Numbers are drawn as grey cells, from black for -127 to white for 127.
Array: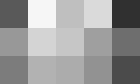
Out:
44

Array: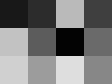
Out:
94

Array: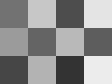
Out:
-76

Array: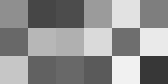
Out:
-23

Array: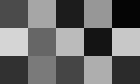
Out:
-58

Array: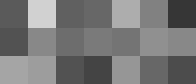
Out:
-45

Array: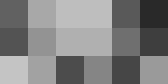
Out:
-51

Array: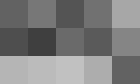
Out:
65

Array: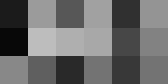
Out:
-86

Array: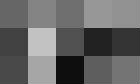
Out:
-113
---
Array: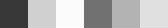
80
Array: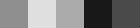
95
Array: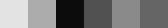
44
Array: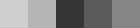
53
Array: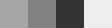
1
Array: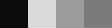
90
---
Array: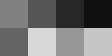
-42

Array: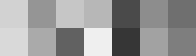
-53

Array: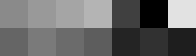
-63

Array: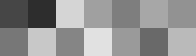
-1

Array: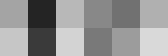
8

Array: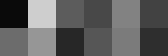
-55

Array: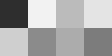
114
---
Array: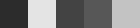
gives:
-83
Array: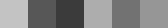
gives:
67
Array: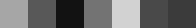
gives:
38
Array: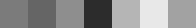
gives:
-4
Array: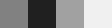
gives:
1
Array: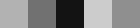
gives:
50
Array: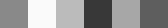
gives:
9
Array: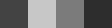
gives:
-60
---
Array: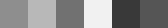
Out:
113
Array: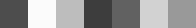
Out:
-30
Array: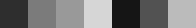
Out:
-106
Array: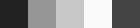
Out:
71
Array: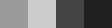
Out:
76
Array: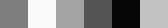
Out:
-42
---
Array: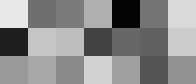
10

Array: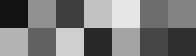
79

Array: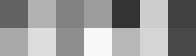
14

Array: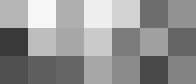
-26

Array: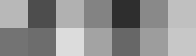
92

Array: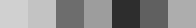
-18

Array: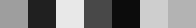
104

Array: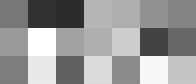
-30

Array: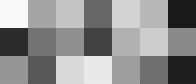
89
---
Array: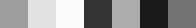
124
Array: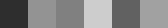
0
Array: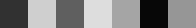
-32
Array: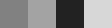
-93
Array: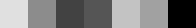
-61
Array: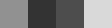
-50
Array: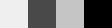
69
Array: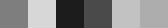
-99
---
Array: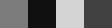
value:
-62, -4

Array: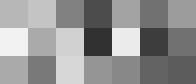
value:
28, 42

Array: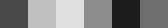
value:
-17, -54

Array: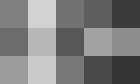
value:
-69, 27

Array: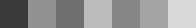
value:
89, -69

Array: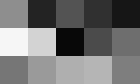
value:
-105, -9
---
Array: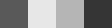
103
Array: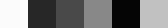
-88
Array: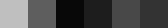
-33
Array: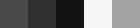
-80
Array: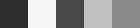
118
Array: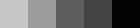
29
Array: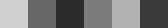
-25
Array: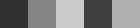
5
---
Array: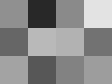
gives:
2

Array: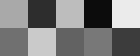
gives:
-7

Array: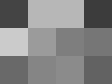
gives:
11

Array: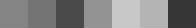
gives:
52

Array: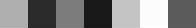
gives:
124

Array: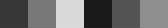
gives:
-44

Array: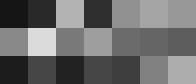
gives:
1
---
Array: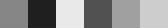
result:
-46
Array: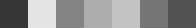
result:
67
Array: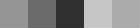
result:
-79
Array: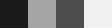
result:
37
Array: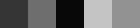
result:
-119
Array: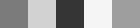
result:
-74
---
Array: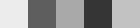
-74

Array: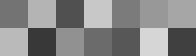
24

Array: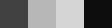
85

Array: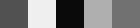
47

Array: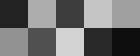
69

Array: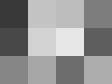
60

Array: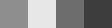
-18

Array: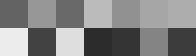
38

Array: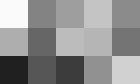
68
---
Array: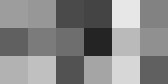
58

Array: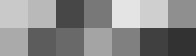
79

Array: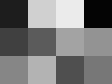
35

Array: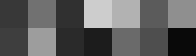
-36

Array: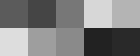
87

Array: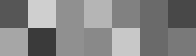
-21

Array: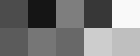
-72

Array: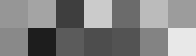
59

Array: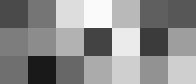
-68

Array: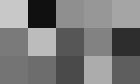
2
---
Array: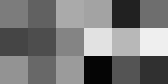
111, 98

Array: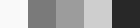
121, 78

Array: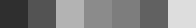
93, 51

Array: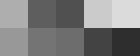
91, 75

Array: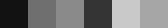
73, 38

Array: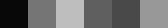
62, 24
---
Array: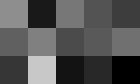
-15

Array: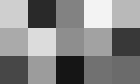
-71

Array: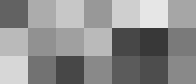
-5

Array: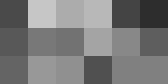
-33

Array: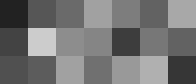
-29

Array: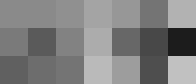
-99

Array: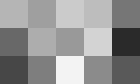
-85

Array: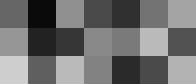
-45
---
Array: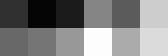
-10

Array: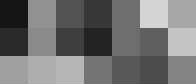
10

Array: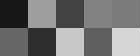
-82

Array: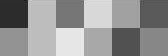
62

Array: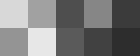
103

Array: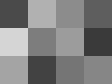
-2

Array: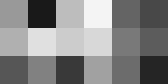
96

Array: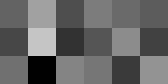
69

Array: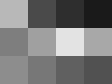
32
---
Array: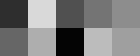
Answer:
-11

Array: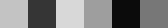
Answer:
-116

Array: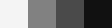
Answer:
-53

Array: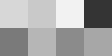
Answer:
114

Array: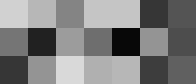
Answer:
-73

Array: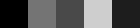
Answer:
78
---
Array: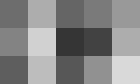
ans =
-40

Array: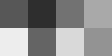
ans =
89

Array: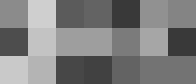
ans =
-56

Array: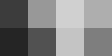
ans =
68

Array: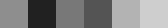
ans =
-7

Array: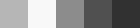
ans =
12

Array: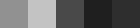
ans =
-54

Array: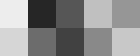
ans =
-62

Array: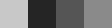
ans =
-42

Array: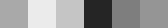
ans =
69
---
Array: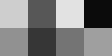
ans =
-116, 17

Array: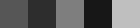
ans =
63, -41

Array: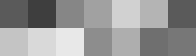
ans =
-37, 68

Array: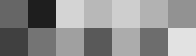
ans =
18, -63

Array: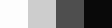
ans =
-118, 125

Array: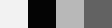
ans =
-29, 114

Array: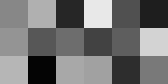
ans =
-97, 54

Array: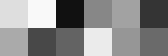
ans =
-75, 42

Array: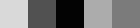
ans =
-4, 89
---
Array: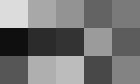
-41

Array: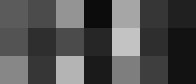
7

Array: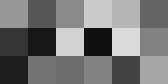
-97

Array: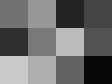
73

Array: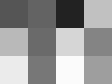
107

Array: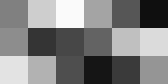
99

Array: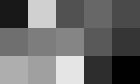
46

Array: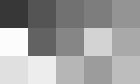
96

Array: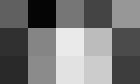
-86

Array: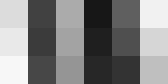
119
